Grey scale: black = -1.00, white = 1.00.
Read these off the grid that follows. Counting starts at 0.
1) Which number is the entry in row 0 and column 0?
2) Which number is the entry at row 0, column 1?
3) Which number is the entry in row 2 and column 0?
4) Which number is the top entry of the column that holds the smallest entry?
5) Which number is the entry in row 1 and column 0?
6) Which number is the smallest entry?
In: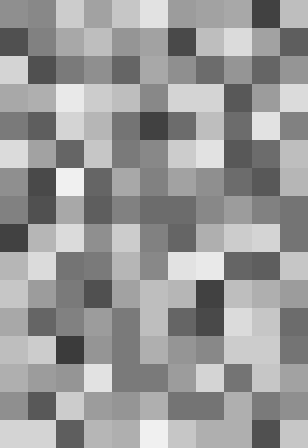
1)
0.12
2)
0.07
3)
0.66
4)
0.60
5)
-0.37
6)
-0.54

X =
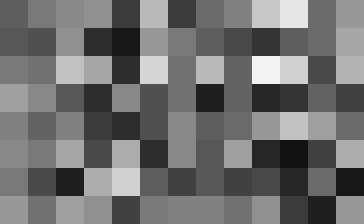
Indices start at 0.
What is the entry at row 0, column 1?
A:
-0.05
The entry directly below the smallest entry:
-0.70
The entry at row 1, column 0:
-0.32
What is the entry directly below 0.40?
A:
-0.49
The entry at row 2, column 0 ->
-0.05
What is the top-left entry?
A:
-0.27
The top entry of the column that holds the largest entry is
0.57
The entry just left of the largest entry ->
-0.22
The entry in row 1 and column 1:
-0.37
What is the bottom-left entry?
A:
0.19
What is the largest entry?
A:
0.90
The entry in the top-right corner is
0.19
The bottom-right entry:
0.19
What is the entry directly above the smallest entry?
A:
0.52
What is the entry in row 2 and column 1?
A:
-0.11
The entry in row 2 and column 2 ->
0.52
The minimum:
-0.87
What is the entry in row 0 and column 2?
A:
0.07
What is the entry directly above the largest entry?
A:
-0.59
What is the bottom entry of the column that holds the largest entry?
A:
0.13
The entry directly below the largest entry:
-0.70

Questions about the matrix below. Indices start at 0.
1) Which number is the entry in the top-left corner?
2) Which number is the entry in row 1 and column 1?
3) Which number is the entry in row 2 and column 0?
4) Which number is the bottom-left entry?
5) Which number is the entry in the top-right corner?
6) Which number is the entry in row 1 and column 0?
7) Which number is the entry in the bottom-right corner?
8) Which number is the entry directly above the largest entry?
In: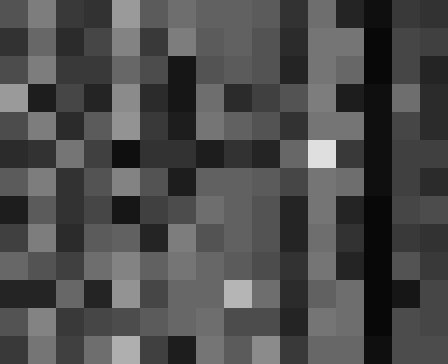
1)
-0.35
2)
-0.19
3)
-0.40
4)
-0.55
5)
-0.61
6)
-0.61
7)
-0.40
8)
-0.08

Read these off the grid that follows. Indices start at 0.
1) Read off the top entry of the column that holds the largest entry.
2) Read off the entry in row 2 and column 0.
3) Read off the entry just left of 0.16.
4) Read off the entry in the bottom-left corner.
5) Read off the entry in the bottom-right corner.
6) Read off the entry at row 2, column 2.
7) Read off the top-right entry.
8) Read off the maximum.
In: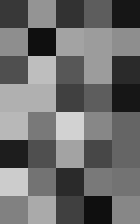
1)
-0.61
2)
-0.38
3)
-0.56
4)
0.01
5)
0.06
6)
-0.32
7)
-0.83
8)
0.65

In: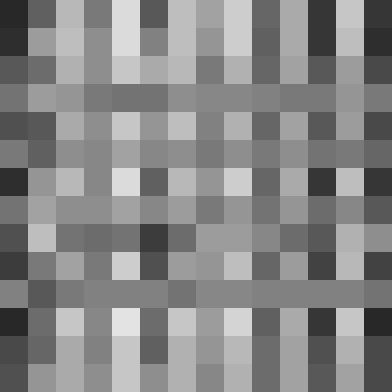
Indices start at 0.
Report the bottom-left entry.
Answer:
-0.37
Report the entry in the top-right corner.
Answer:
-0.58
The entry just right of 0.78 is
-0.15
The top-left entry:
-0.69
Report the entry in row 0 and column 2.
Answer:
0.44
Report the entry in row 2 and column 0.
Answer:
-0.31
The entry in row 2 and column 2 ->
0.39
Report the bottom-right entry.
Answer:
-0.43
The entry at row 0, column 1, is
-0.25
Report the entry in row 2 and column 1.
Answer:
-0.15
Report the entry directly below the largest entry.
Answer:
0.55
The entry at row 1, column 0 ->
-0.64
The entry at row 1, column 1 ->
0.22

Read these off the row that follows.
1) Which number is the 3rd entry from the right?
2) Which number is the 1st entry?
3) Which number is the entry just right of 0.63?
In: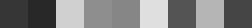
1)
-0.34
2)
-0.58
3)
0.11

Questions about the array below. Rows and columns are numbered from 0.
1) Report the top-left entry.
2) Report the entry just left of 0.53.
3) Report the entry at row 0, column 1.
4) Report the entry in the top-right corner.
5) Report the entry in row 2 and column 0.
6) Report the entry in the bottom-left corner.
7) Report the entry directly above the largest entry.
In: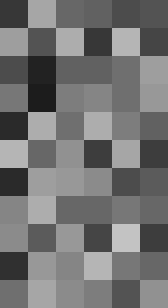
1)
-0.57
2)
-0.46
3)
0.30
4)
-0.35
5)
-0.40
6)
-0.13
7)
-0.07

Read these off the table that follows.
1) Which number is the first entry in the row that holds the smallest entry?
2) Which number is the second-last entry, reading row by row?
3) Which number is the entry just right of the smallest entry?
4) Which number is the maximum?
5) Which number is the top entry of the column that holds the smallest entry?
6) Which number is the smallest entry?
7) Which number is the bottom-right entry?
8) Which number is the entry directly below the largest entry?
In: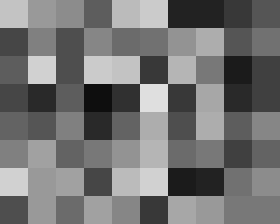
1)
-0.45
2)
-0.06
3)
-0.62
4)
0.75
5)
-0.27
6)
-0.89
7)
-0.06
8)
0.36

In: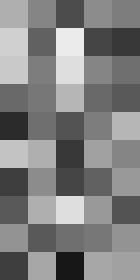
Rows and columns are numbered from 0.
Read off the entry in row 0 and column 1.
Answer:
0.04
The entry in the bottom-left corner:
-0.51
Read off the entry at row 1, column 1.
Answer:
-0.24
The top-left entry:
0.37
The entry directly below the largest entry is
0.74
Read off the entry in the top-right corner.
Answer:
-0.02
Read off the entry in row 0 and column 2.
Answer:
-0.40
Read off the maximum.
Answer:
0.84
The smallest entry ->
-0.82
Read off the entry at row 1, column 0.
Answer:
0.63
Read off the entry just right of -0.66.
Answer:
-0.13
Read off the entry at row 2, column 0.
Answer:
0.58
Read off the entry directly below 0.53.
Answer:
-0.51

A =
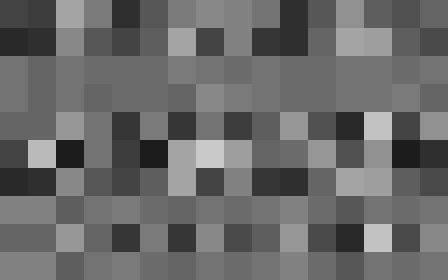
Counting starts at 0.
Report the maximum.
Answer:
0.58
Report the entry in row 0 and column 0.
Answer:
-0.47
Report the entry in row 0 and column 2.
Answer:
0.29
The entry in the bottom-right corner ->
-0.10
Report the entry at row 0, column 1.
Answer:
-0.52
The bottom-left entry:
0.02
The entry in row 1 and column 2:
0.07
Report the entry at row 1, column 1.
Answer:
-0.63
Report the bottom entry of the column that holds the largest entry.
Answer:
-0.10
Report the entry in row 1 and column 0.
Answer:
-0.68
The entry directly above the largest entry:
-0.10
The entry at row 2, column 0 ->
-0.10
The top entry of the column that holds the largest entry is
0.07
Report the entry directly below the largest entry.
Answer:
-0.47
